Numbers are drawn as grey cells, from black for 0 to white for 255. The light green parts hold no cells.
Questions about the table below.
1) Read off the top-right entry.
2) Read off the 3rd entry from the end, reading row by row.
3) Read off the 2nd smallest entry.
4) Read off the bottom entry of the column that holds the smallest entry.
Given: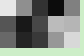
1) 128
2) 57
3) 24
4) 151

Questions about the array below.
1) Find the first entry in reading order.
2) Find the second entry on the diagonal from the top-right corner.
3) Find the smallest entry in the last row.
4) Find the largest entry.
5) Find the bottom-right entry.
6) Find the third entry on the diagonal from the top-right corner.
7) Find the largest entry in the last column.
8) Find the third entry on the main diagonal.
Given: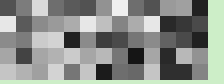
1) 82
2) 55
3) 27
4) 239
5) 132
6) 98
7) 146
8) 203

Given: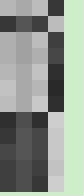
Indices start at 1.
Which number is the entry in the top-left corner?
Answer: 182
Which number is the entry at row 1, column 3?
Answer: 188
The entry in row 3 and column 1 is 175
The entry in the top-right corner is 55
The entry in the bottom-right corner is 206
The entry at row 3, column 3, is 188
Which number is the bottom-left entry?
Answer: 63
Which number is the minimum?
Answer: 41
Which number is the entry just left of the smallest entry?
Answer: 182

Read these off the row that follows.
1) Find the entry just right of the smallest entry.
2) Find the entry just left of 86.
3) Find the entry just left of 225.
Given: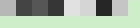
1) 197
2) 68
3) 54

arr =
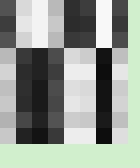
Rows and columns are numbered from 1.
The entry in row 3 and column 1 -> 83
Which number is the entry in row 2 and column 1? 62
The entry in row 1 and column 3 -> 244
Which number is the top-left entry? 83
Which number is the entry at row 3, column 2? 211
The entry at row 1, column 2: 217
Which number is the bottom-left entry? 199
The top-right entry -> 70
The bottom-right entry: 223
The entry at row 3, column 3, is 244

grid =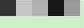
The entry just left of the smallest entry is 177
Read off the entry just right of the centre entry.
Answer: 24
